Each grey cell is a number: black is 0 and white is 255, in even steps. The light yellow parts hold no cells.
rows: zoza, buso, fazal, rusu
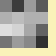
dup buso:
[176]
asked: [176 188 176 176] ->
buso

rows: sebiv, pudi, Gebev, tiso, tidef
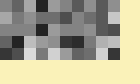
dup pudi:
[110]
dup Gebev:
[131]

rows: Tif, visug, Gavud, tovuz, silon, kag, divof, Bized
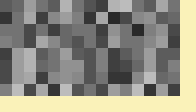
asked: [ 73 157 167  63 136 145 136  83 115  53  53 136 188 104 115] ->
divof
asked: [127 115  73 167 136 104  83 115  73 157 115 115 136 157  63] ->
tovuz
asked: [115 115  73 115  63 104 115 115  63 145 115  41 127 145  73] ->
Gavud
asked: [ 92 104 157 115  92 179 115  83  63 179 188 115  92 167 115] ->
Tif
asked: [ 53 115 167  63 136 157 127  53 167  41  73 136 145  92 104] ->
visug

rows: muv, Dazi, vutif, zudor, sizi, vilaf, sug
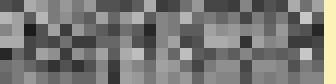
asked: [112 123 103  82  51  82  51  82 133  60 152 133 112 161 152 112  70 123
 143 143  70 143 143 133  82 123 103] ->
vilaf
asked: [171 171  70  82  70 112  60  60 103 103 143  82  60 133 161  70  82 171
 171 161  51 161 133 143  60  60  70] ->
zudor
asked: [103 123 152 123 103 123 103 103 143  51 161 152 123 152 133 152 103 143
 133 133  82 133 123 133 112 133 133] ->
sug
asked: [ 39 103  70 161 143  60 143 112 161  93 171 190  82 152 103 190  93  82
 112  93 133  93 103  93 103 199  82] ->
sizi

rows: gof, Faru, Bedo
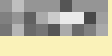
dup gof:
[149]
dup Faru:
[234]
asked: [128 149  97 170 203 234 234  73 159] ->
Faru
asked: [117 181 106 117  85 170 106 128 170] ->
Bedo

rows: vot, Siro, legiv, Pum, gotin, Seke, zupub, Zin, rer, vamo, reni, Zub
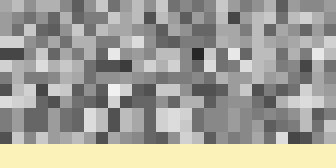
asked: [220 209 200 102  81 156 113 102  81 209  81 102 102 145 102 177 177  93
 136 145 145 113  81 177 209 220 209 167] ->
rer
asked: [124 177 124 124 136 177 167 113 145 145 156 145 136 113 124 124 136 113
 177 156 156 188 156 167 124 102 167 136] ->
zupub
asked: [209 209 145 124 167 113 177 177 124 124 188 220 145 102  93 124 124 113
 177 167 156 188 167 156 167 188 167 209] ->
Pum
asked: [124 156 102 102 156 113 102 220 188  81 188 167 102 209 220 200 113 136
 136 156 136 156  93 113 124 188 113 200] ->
reni
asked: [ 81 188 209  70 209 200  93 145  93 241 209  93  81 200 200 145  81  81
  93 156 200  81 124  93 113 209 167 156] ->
Zin
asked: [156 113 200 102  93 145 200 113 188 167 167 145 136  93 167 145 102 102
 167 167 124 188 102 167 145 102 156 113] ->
legiv

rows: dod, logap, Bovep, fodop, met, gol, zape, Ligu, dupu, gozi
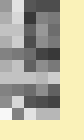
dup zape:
[194]
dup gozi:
[183]
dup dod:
[77]

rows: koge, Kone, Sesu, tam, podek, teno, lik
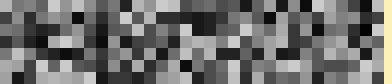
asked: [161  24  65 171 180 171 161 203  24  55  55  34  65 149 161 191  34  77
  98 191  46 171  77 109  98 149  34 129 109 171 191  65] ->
lik
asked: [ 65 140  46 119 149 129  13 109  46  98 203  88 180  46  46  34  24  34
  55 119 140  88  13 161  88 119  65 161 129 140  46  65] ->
Kone
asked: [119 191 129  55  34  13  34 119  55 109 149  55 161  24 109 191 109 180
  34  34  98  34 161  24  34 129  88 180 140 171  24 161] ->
podek
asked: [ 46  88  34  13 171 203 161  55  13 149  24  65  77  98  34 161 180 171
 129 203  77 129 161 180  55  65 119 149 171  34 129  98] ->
tam

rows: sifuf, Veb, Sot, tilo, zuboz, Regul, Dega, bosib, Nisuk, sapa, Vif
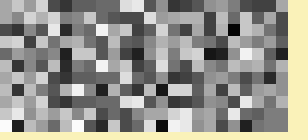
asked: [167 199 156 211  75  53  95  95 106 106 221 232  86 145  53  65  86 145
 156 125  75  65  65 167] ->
sifuf
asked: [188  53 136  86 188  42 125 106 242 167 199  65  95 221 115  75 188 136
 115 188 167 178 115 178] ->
Regul
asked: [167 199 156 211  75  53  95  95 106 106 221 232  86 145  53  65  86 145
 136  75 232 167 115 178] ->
Nisuk
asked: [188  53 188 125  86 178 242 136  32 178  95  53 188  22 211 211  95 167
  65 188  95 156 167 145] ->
bosib
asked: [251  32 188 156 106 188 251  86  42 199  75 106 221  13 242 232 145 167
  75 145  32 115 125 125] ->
Vif
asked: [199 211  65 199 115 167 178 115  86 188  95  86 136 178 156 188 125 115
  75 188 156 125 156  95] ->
tilo
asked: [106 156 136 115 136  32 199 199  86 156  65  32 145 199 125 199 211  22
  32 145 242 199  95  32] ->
zuboz

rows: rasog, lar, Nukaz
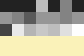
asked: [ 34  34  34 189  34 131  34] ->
rasog
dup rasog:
[34]
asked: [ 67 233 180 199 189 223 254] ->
Nukaz
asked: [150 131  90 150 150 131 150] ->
lar

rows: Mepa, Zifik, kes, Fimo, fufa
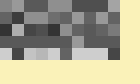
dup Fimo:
[89]
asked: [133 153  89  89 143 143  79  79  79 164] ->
Mepa
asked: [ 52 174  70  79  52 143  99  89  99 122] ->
kes
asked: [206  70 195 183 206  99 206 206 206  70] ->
fufa
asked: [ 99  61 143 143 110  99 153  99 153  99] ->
Zifik

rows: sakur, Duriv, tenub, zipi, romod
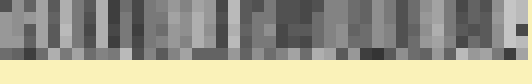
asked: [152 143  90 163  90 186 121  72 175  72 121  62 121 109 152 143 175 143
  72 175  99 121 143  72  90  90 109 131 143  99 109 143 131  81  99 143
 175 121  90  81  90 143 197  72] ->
tenub
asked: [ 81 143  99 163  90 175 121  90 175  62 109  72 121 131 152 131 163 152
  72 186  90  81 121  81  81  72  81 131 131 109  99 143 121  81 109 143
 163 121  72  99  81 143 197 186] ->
sakur
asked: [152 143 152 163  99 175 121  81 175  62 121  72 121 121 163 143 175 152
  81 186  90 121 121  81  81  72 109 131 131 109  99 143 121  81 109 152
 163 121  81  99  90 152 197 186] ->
Duriv

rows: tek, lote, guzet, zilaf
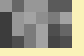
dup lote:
[163]
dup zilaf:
[78]
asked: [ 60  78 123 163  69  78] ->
zilaf
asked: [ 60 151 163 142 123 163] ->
lote

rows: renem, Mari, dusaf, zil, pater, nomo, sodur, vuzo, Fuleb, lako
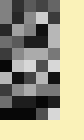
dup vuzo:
[120]
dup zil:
[29]
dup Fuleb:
[29]
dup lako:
[7]
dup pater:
[171]
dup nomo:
[215]

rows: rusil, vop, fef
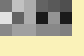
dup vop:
[26]
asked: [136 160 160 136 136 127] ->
fef
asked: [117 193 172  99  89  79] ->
rusil

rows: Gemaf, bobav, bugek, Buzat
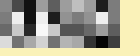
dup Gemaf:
[157]
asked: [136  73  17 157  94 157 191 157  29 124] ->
Gemaf
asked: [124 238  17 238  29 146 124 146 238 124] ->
bobav
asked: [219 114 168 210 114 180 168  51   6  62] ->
Buzat

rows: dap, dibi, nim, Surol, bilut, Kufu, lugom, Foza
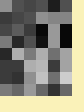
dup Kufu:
[59]
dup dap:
[80]

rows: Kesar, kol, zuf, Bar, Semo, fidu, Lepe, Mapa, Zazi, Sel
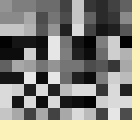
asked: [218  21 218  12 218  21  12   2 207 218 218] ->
Zazi
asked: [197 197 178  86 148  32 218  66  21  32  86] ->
zuf
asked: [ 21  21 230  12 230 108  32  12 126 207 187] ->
Lepe
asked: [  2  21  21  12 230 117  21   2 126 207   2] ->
Bar
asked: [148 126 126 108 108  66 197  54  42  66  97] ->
Kesar
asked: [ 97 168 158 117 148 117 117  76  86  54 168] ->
fidu

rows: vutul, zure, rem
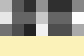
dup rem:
[78]
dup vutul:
[47]
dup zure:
[101]
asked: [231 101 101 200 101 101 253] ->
zure
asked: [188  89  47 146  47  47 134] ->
vutul

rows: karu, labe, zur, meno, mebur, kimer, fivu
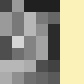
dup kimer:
[183]
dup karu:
[32]

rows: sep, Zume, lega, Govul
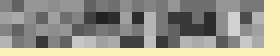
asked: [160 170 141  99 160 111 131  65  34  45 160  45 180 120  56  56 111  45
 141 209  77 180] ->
Zume
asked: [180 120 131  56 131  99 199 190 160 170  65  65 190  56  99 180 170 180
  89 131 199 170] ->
Govul
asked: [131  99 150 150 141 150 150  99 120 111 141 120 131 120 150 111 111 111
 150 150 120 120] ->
sep
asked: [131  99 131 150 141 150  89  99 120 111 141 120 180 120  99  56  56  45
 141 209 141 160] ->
lega

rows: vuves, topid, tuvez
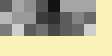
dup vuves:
[165]
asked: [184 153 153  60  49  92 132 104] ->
topid

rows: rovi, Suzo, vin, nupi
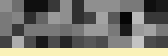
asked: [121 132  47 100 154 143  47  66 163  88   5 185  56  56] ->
Suzo
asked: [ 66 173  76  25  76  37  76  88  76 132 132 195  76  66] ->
nupi
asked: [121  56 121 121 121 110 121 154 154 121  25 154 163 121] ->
vin

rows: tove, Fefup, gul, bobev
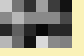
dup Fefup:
[137]
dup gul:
[38]
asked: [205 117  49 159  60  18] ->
tove
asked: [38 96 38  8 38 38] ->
gul
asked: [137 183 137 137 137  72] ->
Fefup

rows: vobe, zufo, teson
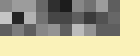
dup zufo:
[70]
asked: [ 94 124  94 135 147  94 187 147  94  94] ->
teson
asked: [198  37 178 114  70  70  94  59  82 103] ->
zufo
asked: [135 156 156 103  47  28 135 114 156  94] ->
vobe

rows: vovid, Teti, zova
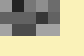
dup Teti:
[98]
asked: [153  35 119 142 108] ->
vovid

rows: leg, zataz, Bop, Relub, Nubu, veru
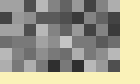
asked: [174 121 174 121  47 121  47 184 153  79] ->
veru
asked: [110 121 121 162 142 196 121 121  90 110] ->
Relub
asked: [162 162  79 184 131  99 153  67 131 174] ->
leg

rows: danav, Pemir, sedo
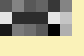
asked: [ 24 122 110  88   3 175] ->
sedo
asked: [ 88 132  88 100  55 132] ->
danav

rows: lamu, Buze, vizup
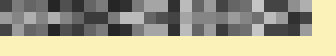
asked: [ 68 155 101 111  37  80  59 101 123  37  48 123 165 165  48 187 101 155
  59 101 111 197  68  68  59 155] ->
vizup
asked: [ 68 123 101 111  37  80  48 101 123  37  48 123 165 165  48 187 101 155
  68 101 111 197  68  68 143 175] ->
lamu

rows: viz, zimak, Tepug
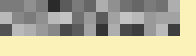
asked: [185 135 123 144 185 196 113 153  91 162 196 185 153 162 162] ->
zimak
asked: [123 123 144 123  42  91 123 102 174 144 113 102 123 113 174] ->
viz

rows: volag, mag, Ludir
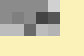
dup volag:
[139]
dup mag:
[139]
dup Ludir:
[188]
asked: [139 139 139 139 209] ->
volag
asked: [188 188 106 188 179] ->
Ludir

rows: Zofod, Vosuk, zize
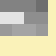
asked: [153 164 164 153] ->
zize
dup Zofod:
[130]
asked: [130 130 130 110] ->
Zofod
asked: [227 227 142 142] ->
Vosuk

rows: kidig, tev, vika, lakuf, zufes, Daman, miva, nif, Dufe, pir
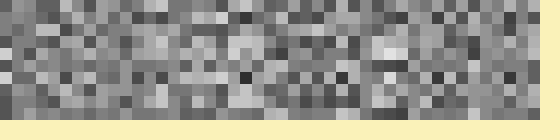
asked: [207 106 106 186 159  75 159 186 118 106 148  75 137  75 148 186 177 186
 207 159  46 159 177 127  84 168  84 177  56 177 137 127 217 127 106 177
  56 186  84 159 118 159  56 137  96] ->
miva
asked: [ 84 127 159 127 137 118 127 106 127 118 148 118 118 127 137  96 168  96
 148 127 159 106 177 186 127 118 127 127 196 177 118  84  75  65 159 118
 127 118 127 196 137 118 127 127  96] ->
Daman
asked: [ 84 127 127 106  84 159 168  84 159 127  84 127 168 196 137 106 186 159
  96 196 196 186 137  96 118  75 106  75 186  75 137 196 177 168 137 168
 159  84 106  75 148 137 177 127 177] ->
lakuf

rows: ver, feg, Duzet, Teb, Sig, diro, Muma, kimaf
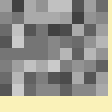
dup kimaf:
[135]
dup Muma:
[85]
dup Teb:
[117]

